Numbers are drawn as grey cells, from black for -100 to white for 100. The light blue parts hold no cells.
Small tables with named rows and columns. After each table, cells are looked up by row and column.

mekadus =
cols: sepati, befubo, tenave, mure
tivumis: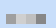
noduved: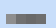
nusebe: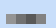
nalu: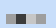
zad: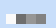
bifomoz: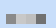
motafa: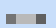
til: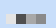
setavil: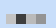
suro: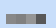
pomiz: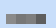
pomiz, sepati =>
8
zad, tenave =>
18
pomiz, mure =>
-26
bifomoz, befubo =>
57
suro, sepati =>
7
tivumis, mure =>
6

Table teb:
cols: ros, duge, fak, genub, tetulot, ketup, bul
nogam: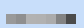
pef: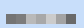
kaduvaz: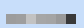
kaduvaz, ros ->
22
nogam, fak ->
40
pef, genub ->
32
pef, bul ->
-18
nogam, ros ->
20
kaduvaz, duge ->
24
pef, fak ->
45
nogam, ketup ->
3
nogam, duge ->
12
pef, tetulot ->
59
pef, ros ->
-9
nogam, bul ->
-41
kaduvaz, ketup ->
20
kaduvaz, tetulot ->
29
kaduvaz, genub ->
30
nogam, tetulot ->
34
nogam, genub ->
39
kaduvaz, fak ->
52
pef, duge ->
-3
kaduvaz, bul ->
-55
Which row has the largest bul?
pef

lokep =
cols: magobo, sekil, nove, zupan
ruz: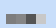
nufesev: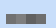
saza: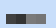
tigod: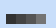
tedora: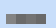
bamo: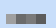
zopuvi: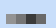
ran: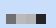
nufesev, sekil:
-1
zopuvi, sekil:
-8
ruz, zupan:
57
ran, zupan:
-71
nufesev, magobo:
-11
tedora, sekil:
-17
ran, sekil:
46
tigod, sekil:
-47
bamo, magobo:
25
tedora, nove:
-10
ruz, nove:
-33
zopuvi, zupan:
-18
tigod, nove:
-33
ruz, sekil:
4
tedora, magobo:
3
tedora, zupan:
-18
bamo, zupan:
-28
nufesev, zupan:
-14
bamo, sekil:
-16

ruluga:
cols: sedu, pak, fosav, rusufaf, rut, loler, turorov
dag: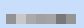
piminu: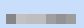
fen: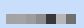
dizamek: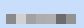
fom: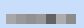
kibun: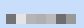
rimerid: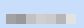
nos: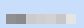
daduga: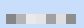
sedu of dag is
15
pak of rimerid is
20
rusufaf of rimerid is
62
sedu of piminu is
5
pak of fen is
29
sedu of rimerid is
27
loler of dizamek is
-15
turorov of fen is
-12
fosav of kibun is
42
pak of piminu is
52
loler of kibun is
-14
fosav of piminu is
49
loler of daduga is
74
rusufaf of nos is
62
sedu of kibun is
-10
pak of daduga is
42
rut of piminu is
25
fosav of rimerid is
52
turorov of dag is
17
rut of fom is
-22

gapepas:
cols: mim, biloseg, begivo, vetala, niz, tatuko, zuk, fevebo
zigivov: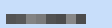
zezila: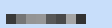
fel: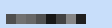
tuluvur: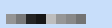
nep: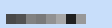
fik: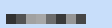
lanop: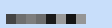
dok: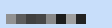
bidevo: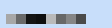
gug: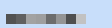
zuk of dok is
24
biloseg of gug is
-25
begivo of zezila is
16
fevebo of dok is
-73
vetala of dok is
-45
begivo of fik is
26
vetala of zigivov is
-4
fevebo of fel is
-76
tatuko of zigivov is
-40
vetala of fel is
-37
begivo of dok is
-50
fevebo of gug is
52
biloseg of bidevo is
-18

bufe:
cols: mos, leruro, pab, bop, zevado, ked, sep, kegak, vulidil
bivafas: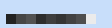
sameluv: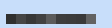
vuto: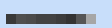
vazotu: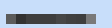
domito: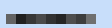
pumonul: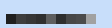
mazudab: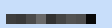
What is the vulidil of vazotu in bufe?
-5
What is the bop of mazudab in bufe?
-18
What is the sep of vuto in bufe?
-60
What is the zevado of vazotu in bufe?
-51
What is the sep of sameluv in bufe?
-54
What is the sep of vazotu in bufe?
-50
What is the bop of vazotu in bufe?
-51
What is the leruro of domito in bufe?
-75
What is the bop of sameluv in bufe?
-49
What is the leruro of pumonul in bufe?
-52
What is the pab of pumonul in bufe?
-58
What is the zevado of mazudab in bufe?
-61

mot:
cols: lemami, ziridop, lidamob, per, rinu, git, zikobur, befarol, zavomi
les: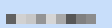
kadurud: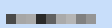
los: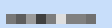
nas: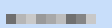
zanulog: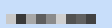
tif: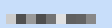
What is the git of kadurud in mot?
33
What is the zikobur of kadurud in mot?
42
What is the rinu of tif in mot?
-10
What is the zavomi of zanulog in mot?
-48
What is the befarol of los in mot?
0
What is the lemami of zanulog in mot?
57
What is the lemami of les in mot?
-24
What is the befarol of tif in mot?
-22
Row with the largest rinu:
les

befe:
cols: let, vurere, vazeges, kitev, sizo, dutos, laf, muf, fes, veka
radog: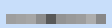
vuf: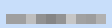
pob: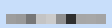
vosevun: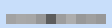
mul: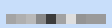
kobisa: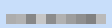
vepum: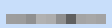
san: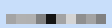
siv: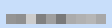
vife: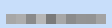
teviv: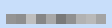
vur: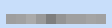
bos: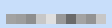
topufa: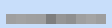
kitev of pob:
54
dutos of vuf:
15
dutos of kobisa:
39
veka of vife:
28
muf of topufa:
25
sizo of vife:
-4
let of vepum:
23
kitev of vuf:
14
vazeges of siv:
60
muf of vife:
16
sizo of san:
-84
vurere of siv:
12
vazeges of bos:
11
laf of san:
66
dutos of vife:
31
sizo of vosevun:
-27
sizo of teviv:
32
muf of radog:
23
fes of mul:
21
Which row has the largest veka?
bos

